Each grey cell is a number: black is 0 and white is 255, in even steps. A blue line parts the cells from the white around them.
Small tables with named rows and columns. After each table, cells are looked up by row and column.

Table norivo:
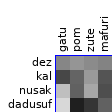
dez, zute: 139
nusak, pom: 97
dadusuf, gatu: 216
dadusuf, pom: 31
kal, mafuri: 84
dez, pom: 149
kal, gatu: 71
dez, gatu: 134
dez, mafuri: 131
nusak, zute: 167
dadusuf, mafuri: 97
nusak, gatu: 191
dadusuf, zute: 53
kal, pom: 100
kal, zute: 154
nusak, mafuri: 78

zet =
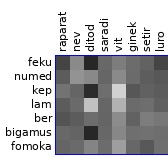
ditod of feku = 39
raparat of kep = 115
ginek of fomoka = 103
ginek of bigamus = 111
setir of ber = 125
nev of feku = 138
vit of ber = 140
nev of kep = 101
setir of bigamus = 113
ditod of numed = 137
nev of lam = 106
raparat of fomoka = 101
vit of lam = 178
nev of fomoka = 106
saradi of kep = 110
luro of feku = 69
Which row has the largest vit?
kep

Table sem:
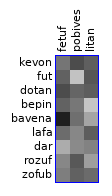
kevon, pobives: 76
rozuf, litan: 158
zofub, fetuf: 126
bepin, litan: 197
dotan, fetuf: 76
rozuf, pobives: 88
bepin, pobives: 119
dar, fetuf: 172
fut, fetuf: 97
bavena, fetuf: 31
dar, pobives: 138
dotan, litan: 93
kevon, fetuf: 117
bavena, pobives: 111
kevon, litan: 95
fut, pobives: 194
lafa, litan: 93
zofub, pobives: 97

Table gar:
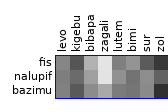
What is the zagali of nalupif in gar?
227
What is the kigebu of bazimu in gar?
89
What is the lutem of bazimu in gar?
123
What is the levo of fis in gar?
134
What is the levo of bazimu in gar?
129
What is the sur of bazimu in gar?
138
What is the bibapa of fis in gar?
177
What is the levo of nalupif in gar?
126
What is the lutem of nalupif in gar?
145
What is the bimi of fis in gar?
148
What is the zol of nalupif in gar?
98
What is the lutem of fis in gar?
127
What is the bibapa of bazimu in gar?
140
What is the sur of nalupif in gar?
141
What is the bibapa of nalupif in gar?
159
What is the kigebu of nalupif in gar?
107
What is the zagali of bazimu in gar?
168
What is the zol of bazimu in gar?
48
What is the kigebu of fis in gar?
85
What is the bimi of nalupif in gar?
114
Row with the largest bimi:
fis

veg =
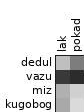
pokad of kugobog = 218
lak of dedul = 191
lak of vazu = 57
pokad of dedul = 125
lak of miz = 176
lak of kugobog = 169
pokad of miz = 208
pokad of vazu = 44

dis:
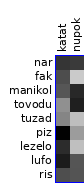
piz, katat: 2
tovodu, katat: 144
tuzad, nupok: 190
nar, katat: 53
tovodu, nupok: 31
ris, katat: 78
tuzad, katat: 133
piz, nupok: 156
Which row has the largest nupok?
fak

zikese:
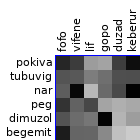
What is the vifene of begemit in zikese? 101
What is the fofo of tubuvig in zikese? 84
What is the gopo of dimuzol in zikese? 4
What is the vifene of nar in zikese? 8
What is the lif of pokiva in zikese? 156
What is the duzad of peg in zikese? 175
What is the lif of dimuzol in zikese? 118
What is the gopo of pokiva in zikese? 163
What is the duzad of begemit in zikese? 192
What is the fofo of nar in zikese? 93
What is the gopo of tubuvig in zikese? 111
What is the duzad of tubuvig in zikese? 79
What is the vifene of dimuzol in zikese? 108
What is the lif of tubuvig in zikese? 125
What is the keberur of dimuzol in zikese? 157
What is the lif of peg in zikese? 71
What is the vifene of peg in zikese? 98
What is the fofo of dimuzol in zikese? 83

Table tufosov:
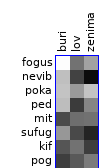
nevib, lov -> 66
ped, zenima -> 133
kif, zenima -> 61
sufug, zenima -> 36
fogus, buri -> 253
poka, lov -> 154
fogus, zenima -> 162
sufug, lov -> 73
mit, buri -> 74
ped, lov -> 59
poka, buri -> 195
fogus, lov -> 114
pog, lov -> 89
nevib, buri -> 191
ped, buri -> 189
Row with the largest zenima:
poka

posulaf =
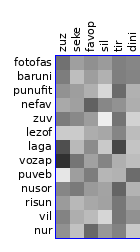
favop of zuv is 157
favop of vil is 187
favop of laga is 140
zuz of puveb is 230
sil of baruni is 177
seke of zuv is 137
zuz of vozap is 49
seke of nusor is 122
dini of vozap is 189
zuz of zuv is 123

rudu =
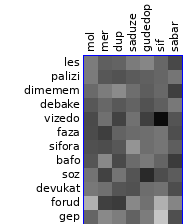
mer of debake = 103
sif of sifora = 117
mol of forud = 176
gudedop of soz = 41
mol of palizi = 123
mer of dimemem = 124
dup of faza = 99
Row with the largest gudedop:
les

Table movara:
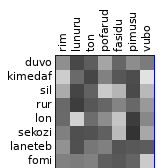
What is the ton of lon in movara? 109
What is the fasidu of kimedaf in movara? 87
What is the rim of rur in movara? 105
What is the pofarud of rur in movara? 102
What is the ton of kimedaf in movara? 70
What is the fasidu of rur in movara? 132
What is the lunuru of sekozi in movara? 79
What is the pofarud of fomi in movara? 94
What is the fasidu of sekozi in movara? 187
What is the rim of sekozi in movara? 128
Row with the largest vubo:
kimedaf

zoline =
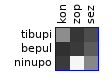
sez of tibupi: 77
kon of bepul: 48
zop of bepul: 58
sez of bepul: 92
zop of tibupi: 54
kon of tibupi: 141
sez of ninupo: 135
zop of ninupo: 246
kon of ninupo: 58
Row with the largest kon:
tibupi

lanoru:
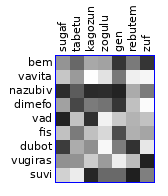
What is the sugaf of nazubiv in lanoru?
44
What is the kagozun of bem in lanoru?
168
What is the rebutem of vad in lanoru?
179
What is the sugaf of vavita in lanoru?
198
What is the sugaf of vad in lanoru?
34
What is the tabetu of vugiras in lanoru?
146
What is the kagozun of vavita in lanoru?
254
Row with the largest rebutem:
vavita

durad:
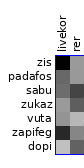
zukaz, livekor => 154
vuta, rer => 183
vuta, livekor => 148
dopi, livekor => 192
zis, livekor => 2
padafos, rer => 153
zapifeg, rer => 134
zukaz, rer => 94
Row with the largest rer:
vuta

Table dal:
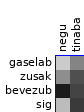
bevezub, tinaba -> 68
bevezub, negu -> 27
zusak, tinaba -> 79
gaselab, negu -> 203
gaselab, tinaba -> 132
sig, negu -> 188
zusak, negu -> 142
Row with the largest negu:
gaselab

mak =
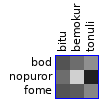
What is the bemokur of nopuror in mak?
208
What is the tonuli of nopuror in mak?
33
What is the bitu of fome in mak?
84
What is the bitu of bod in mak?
83
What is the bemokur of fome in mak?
92
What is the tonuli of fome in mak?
135
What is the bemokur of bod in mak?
109
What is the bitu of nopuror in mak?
109
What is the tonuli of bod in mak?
143

